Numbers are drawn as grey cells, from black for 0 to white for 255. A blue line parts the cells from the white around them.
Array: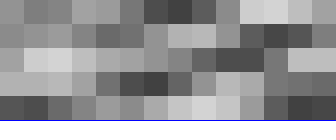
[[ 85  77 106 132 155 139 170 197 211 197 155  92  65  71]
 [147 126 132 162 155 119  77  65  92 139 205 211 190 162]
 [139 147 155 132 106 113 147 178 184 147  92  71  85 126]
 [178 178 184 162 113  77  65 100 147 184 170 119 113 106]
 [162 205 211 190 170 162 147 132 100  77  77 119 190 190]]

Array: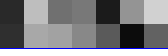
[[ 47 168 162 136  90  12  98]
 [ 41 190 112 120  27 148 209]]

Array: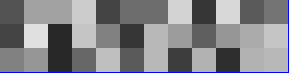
[[129 150  40 103 191  89 185  60 177  46 177 185]
 [ 82 163 163 204  67 109 109 210  54 216  89 116]
 [ 67 224  40 197 129  54 185 156  95 150 171 197]]

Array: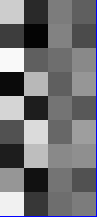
[[ 61   4 130  75]
 [150  17 116  81]
 [213  29 116  88]
 [205  41 124  95]
 [241  55 110 124]
 [249  95 110 137]
 [ 10 184  95 150]
 [ 29 190 137 143]
 [ 81 219 103 158]]

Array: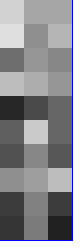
[[ 39  74 102]
 [ 53 123  33]
 [ 60 129  60]
 [ 81 135  87]
 [223 143 181]
 [110 150 135]
 [143 158 189]
 [210 166 166]
 [189 173 150]
 [ 95 202 102]]

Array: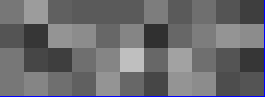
[[ 84  54 148 140 103 133  48 103 125 148 140]
 [119  70  62 111 133 191 103 162 111  84  54]
 [119 133 111  96 148 103  70 148 140  77  84]
 [119 156  96  90  90  90 125  90 111  84  62]]
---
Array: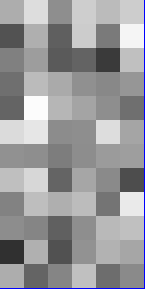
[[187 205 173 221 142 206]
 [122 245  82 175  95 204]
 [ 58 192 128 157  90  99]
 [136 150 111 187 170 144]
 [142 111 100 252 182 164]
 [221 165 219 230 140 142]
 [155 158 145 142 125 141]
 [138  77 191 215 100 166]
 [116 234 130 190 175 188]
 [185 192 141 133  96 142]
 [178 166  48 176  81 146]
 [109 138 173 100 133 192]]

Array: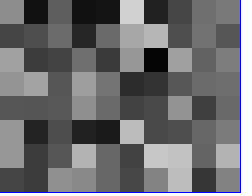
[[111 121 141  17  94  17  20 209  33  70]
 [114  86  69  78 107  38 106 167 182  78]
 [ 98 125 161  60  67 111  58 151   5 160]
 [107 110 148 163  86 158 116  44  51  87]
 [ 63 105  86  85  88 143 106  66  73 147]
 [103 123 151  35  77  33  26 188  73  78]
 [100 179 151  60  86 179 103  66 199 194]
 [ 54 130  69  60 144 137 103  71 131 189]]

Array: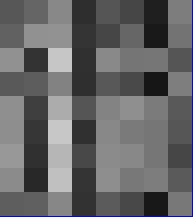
[[ 31 125  87 101 136  46  85  70]
 [ 25 115  97 145 146  52  70 102]
 [118  85 145  51 198  48 137 117]
 [ 22 126  89  93 130  47  88  73]
 [123  89 143  63 172  85 131 143]
 [118  86 142  54 199  48 136 122]
 [118  70 152  48 182  72 139 136]
 [125  90 139  40 192  52 142 120]
 [ 24 120  94  96 135  50  91  72]]

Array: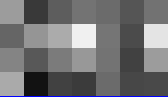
[[ 85 114 156  57  93 115 107]
 [ 75 228 101 149 171 240 117]
 [ 65 156 132  88 123 152 115]
 [ 71  73 170  18  65  59 107]]

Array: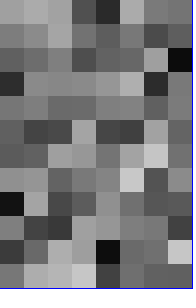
[[122 116 160 171 162  80  42 171]
 [ 75  94 125 139 165 114  93 120]
 [159  12  96 109 127  78  98 103]
 [ 44 121  45 138 135 138 150 175]
 [ 96 123 118 126 106 107 127 130]
 [162 100  96  68  73 164  70  64]
 [197 113  91  97 159 151 116 163]
 [ 83 139 144 149  99 121 132 200]
 [ 86  89  18 164  72  92 144 112]
 [120  65 127  67  57 160 150 126]
 [112 198  59 105 174 158  13 106]
 [ 97  96 119 173 181 198  65 111]]

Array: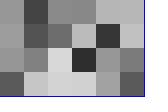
[[182 183 152  67 137 136]
 [ 54 192 157  83 109 187]
 [151 122 150 129 216  45]
 [163  89  89 198 211 209]]

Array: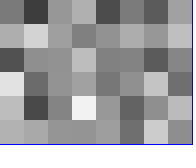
[[ 91 160 122  61 151 176  75 123]
 [150 191 174 211 159 128 145 173]
 [ 91 134  80 143 145 189 129 130]
 [195 111 225 107 147 161 119 144]
 [143 187 189  73 132 242 152  99]
 [204 142 178 169 149 148 158 111]]
